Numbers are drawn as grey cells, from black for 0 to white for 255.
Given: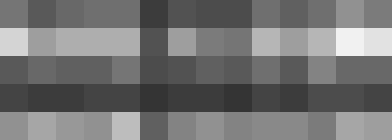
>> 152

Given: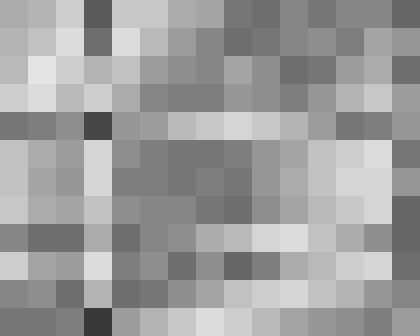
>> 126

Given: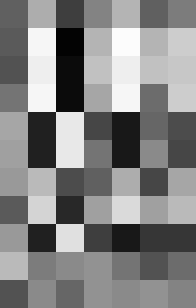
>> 102

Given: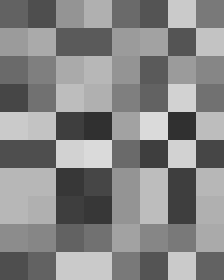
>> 202

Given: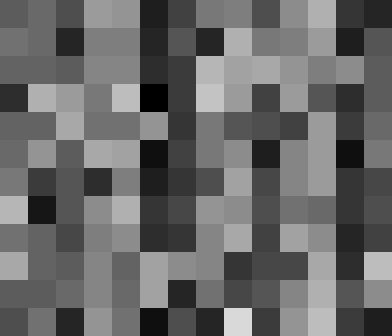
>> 37

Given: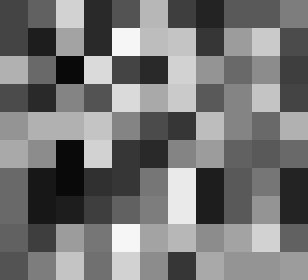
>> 196

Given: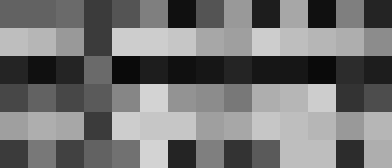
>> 65
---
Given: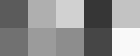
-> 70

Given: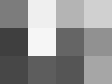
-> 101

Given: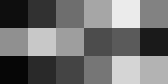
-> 90

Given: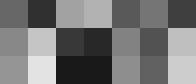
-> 82

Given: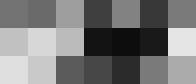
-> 25

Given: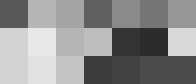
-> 44

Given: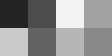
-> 182

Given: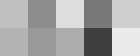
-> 62

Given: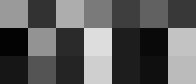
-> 9

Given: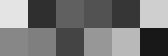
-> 185
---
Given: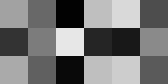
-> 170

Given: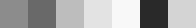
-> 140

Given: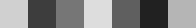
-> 208

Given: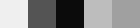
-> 239

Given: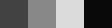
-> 66

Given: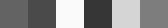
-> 99
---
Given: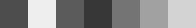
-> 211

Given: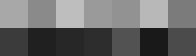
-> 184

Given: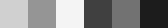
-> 208

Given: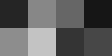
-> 141

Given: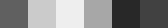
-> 203

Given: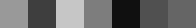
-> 153
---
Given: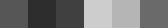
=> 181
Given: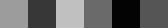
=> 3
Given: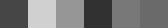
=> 120
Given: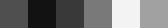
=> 243
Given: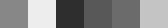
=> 107
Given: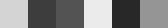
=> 40
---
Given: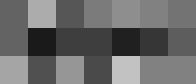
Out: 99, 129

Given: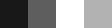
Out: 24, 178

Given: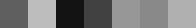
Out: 95, 176

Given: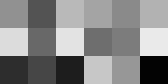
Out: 145, 3

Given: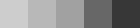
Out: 205, 55

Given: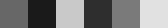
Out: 103, 225

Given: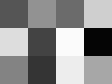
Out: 85, 167

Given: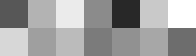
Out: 87, 109
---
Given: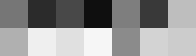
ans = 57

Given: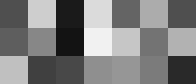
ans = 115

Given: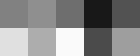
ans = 24

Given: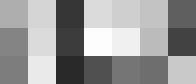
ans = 187

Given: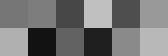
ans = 78

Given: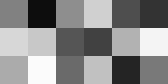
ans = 178
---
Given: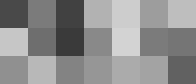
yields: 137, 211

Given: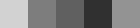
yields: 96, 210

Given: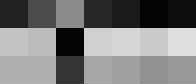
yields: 208, 222

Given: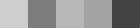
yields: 184, 206

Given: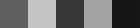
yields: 55, 197

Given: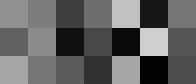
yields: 71, 206
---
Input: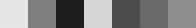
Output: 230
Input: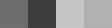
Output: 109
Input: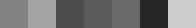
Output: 129
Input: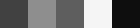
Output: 65
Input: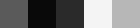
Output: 90
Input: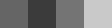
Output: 101
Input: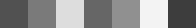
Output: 81
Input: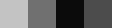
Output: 195
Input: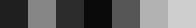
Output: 31
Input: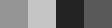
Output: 149
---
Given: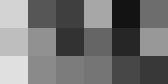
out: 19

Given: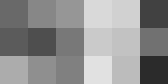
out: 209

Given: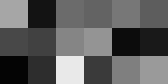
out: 119

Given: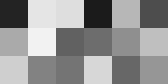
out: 183

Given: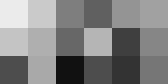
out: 148

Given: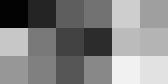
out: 206
